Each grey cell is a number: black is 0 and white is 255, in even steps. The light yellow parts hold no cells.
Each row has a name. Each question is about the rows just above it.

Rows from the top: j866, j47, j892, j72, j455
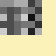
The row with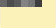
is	j47
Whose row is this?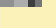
j866
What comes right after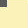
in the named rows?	[131]

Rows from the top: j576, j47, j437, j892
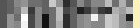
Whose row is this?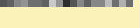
j576
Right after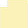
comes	[72]
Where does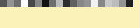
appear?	j437
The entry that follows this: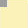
[188]
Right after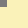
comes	[188]

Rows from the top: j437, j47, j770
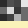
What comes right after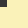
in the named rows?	[107]
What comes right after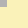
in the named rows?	[107]
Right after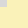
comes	[54]
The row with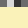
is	j47
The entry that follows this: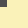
[67]

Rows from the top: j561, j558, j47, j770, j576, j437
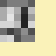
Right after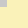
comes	[213]
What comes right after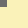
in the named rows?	[64]
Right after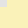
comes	[156]
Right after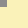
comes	[80]

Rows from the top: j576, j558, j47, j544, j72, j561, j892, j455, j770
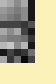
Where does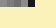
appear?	j47
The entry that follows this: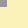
[139]
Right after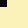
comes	[67]
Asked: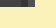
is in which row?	j544
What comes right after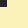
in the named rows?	[54]

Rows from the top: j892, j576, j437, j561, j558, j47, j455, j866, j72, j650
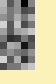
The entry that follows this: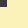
[120]
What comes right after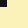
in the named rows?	[89]
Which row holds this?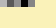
j892
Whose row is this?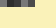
j47
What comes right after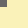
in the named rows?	[145]
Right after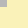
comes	[89]

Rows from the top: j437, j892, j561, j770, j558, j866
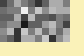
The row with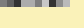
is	j866
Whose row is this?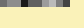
j770
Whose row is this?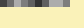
j437
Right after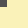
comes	[125]
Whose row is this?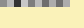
j558
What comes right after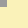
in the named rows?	[186]

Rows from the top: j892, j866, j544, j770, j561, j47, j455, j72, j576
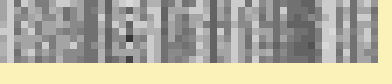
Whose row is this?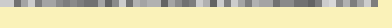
j561
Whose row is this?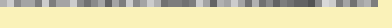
j455
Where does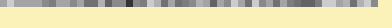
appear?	j47
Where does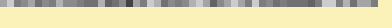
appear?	j576
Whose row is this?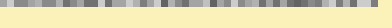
j544
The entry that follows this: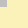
[99]

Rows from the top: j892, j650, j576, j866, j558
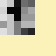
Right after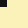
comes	[109]
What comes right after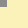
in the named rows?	[166]
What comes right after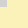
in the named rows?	[6]
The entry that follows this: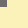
[95]

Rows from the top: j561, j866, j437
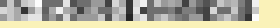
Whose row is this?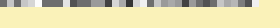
j561
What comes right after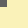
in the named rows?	[169]
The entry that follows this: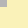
[125]
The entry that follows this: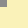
[169]

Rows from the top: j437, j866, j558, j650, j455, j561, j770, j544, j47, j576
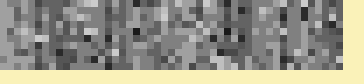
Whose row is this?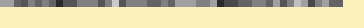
j544
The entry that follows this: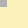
[85]
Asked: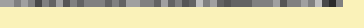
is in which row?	j650
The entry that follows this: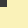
[128]
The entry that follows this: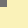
[99]
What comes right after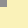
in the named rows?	[26]

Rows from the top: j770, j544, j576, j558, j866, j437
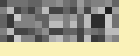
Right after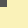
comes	[113]
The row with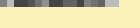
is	j866
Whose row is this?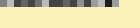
j544
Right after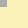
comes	[187]

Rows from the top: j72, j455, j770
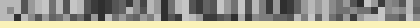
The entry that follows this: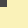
[184]
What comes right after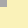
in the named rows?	[59]

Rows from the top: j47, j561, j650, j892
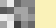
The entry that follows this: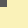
[104]
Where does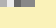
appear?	j47
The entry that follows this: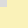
[136]

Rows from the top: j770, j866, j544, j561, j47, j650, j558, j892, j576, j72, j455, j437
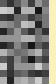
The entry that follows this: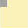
[179]
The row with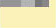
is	j650

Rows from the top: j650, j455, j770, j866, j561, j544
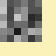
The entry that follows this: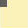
[122]
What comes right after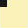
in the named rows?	[122]

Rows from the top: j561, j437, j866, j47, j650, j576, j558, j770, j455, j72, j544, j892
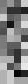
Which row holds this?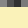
j770
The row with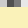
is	j72
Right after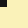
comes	[122]
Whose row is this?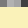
j576
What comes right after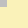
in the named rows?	[134]
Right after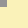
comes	[93]
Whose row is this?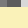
j558

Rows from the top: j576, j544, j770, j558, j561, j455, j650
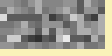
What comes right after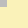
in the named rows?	[233]
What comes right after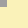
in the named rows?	[147]
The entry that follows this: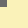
[147]

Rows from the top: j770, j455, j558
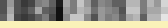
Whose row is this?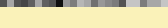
j455
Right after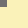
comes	[152]

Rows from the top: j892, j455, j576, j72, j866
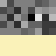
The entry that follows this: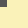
[99]
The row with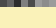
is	j455
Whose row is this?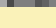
j892
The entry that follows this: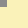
[155]
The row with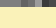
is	j866

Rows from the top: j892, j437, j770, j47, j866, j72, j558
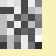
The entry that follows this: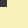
[190]
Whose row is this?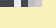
j437
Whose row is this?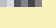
j770
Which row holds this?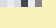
j892
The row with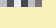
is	j47
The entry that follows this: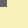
[87]

